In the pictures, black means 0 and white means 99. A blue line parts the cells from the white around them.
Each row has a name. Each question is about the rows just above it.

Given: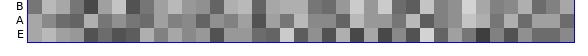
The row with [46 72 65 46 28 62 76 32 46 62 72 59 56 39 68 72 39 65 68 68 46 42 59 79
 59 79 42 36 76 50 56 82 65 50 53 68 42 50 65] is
B
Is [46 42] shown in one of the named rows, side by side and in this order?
yes
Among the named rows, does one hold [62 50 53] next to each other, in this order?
yes
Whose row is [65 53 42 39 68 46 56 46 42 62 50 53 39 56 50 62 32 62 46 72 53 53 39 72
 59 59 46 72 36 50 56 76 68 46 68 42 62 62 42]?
A
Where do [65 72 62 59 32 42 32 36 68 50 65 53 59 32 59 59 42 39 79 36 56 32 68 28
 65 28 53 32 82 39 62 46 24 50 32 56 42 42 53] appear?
E

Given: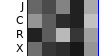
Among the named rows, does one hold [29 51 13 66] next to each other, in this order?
yes
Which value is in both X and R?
[21]
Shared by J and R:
[13]
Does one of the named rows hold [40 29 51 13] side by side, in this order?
yes
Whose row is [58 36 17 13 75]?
C
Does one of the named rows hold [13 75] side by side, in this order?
yes

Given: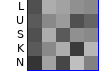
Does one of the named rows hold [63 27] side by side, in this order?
yes
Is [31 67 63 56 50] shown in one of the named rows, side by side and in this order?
no
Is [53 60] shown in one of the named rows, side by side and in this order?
yes
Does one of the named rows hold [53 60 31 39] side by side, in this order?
yes
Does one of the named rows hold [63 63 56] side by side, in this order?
no
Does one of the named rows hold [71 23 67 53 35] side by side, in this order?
no

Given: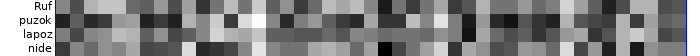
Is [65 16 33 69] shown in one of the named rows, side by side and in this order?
no
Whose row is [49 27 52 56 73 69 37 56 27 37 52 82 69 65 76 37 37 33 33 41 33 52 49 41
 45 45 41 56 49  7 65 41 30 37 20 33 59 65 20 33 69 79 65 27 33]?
lapoz
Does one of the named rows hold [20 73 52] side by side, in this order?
yes
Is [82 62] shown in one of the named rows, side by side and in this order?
yes
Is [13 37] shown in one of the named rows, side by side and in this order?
yes

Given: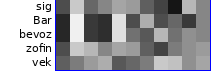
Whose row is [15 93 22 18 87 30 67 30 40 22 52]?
Bar
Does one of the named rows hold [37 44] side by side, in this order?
no

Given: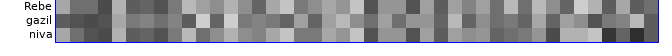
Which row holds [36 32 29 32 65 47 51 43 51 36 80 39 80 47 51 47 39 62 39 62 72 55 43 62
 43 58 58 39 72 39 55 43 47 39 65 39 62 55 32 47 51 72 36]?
gazil
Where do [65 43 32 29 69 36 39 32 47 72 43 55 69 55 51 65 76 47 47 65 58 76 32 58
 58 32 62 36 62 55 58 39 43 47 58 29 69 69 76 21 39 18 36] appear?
niva
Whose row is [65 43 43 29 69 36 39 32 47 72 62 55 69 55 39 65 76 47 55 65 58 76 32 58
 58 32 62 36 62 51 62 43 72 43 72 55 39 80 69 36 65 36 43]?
Rebe

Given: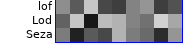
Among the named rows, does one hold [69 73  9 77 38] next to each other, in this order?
no
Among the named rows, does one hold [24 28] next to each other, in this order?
no

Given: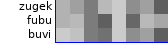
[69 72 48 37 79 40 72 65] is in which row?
fubu
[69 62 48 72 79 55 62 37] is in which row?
zugek
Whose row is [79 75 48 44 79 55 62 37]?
buvi

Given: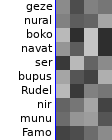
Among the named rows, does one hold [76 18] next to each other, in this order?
yes
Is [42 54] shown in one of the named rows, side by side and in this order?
yes
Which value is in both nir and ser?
[39]
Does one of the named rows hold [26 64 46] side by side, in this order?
no

